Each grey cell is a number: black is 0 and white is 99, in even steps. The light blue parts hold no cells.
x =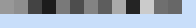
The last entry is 40
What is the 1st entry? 59
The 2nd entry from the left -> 55
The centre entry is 51

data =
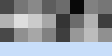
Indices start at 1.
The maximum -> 86
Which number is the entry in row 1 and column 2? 46
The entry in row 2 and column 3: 79
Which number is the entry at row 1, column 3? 53
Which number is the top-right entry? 46
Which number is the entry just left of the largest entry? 69
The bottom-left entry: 28

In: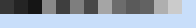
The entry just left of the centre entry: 49
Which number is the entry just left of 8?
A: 14

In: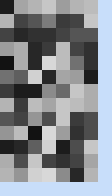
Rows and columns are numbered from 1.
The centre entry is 54
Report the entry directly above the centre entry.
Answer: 15
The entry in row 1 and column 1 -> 11
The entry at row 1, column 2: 64
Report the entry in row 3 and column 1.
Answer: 26
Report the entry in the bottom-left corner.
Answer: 70
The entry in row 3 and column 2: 15
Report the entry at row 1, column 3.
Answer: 70
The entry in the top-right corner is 73
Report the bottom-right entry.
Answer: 70
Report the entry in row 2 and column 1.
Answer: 70
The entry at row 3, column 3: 19

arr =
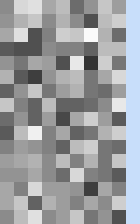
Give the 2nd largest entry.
93
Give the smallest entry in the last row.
31
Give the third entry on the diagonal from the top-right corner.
97
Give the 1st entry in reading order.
54
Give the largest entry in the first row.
87
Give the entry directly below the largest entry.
38
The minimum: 20
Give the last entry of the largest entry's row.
42
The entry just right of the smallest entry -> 80
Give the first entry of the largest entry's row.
65
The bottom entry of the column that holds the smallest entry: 46
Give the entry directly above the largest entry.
31
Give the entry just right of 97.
69
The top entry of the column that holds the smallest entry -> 57
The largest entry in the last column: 90
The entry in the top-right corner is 61
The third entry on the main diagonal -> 31
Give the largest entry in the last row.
87
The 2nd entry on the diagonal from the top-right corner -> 73
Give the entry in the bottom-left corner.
54
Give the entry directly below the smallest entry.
46
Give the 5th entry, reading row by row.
73
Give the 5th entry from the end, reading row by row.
61
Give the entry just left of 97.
77

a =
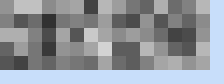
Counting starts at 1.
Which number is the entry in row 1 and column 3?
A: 75
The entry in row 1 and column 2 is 75
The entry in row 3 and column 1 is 68
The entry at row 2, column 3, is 42
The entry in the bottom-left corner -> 33
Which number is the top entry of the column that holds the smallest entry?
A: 54
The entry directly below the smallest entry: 29
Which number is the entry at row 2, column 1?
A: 50
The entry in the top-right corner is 71
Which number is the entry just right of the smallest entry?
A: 46
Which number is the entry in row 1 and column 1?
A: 57
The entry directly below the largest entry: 64
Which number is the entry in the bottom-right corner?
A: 64
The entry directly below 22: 39
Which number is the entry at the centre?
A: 64
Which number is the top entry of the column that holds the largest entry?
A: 71
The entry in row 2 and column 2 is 33

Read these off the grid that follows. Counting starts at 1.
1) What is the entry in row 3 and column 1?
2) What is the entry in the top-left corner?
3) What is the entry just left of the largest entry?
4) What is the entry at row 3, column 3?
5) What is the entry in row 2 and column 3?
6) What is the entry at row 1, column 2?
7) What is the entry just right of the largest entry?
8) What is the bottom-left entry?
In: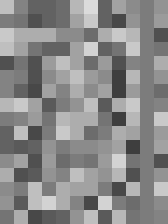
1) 78
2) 74
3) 71
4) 67
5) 31
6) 51
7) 38
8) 45

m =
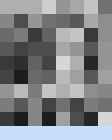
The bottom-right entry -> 83
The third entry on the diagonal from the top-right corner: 76
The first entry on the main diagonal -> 68
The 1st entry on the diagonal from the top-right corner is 44
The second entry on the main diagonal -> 30
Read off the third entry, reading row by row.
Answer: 68
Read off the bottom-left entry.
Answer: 22
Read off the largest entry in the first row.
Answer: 80
